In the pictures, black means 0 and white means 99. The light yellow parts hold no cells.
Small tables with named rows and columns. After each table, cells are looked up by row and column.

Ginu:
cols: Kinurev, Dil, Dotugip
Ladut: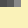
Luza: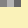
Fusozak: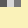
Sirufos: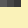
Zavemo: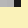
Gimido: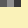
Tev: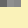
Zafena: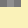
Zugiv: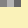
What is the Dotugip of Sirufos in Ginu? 22
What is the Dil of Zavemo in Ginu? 70
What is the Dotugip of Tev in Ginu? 53
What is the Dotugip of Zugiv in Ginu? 40
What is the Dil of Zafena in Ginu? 56
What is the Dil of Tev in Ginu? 56
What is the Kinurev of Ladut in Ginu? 30
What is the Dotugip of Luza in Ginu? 40
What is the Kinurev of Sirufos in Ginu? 35
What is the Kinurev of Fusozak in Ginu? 35
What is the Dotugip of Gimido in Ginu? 22
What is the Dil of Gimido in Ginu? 56
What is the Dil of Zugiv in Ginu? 70
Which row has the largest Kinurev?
Zavemo

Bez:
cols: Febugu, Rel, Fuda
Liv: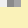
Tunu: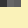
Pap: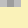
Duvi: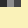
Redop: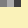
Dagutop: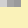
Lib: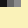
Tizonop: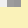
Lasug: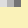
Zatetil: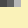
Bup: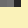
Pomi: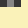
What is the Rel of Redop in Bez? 67
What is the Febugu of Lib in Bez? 8
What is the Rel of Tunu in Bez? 40
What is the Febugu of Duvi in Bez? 17
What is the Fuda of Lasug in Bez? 45
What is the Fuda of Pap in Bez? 73
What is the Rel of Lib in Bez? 40

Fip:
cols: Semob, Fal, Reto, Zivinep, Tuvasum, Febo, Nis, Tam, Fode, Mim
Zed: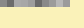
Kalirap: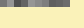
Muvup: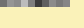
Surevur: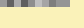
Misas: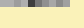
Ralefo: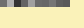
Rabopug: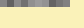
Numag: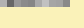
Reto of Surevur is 67
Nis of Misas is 56
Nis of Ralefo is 40
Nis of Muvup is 37
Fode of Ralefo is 37
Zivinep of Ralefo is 39
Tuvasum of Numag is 52
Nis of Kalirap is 49
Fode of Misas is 54
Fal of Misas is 68
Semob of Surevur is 60
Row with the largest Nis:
Numag

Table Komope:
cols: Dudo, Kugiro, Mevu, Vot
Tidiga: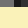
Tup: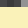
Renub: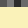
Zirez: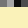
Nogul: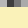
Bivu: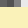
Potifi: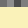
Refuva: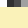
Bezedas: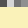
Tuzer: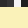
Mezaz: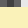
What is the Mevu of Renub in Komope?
17
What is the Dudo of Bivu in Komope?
38
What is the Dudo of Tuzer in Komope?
17
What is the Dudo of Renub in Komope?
33
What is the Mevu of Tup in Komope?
27
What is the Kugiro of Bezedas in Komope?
83
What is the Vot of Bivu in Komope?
91

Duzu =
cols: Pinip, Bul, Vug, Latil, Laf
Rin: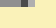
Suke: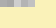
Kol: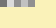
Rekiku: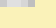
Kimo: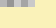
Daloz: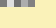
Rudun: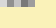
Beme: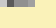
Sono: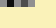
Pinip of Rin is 56
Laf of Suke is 75
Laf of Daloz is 50
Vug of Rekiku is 87
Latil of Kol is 75
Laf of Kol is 56
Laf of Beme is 62
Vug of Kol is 56
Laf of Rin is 68
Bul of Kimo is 58
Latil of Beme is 56
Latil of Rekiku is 83
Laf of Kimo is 78
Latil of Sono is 30
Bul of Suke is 65
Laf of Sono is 56
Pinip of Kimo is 71
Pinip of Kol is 45
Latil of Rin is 29
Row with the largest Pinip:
Rudun

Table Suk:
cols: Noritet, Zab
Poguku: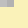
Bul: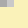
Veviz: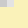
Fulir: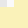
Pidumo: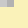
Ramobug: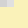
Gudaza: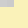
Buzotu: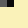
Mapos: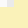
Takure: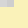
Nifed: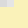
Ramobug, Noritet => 82
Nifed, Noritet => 85
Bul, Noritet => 66
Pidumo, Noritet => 78
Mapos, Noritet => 97
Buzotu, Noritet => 36
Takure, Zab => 80
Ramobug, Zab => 87
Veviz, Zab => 88
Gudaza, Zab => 79
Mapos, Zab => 91
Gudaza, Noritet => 80
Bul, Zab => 78
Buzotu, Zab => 4
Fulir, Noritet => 90
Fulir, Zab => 97
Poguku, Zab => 69
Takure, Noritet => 83
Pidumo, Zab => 69
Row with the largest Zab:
Fulir

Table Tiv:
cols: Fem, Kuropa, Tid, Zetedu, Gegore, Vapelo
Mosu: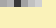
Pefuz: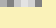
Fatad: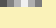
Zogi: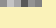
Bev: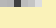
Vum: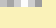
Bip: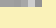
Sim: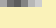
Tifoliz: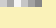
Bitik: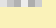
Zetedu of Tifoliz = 77
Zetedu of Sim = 51
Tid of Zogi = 65
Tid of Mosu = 22
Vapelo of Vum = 61
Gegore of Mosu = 75
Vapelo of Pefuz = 50
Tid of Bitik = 69
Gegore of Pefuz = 82
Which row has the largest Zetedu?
Vum

